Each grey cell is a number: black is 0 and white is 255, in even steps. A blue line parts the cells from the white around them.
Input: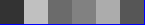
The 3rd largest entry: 129
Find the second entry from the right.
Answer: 172
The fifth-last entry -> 192

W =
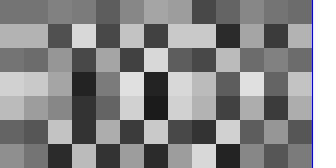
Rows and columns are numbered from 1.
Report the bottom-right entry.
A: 123
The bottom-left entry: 143
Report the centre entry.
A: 35
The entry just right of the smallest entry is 209
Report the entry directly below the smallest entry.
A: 201
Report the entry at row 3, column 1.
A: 116
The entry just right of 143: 116
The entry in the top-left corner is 116
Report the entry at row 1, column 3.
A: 129
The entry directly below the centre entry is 27
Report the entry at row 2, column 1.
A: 179
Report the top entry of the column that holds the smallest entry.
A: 165
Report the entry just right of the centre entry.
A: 216
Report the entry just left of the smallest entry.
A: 209
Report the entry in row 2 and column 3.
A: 80
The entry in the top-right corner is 108

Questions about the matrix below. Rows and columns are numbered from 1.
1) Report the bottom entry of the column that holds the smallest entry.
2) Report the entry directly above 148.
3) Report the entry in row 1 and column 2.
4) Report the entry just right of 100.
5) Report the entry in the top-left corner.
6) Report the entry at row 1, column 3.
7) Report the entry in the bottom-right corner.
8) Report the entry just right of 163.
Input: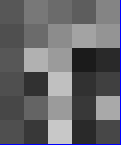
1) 41
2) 132
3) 120
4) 155
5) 87
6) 107
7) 71
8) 148

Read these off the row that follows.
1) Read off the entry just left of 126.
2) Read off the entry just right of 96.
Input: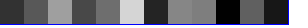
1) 134
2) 23

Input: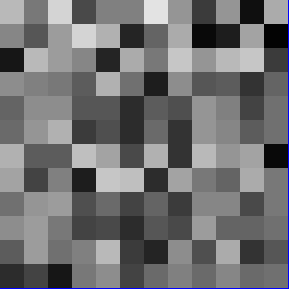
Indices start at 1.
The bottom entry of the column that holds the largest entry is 106
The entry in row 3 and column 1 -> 22
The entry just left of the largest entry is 128
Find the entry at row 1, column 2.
120
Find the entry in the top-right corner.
171
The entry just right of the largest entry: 149
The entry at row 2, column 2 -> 86
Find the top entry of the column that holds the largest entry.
227
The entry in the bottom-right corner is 112
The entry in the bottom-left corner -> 44
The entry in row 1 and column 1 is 185
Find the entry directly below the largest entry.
100
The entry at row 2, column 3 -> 156
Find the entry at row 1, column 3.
212
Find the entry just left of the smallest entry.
163
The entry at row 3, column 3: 156

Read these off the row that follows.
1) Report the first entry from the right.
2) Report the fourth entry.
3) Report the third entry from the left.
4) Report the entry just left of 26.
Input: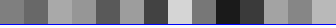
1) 185
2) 150
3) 169
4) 119

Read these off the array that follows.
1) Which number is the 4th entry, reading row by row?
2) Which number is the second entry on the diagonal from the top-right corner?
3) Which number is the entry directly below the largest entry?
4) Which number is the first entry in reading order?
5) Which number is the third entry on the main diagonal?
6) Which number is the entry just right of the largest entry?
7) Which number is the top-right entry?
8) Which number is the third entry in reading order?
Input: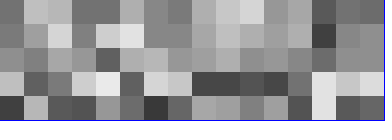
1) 114
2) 135
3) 151
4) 114
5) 167
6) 96
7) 108
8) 183

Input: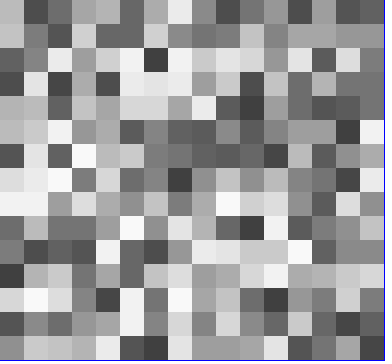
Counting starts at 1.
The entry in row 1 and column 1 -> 187
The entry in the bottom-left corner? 144
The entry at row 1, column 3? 109
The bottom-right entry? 70
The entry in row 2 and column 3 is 84
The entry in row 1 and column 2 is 77
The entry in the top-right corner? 97
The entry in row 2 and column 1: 195
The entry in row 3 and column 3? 235
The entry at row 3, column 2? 132
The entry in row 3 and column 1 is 97

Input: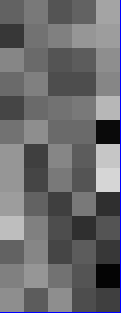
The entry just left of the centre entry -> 63
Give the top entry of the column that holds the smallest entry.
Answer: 164
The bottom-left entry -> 142
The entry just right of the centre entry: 92
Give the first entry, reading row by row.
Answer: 98
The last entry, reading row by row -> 63
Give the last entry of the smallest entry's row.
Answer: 4
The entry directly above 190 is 157
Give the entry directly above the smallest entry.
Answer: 55
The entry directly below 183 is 10
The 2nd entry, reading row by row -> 121
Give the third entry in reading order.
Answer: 84
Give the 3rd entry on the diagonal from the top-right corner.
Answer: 84
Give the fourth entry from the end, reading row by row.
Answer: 92
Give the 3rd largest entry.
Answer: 190
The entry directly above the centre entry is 106
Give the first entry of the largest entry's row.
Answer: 150

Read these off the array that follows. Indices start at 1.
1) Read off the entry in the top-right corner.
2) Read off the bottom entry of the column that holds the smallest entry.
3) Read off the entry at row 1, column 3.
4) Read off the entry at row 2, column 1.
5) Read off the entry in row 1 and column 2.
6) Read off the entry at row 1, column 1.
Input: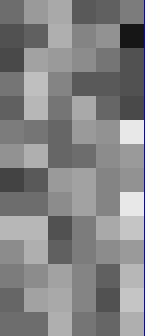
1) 124
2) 175
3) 169
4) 81
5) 154
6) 109

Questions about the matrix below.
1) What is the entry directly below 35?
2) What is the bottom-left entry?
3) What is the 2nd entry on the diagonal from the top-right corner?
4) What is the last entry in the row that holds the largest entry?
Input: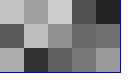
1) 112
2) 172
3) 105
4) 35

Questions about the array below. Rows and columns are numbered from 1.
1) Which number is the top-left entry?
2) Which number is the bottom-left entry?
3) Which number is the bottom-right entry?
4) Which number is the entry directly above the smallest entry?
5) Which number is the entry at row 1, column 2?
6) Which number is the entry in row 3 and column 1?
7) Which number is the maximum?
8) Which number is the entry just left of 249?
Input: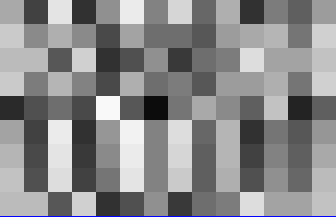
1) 169
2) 187
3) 194
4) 110
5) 65
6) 187
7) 249
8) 73

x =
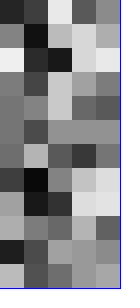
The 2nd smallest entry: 17
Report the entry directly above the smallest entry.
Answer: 180
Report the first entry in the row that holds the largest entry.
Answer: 239
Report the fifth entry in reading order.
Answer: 139
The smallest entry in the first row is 37
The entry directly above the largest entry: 131
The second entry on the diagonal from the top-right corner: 215
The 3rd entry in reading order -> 233
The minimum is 9
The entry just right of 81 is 110
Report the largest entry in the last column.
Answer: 233
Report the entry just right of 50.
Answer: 221
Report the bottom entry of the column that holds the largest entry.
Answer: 187
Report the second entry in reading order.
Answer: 62
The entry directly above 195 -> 56
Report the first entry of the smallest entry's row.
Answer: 62
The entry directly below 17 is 43
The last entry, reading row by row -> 167
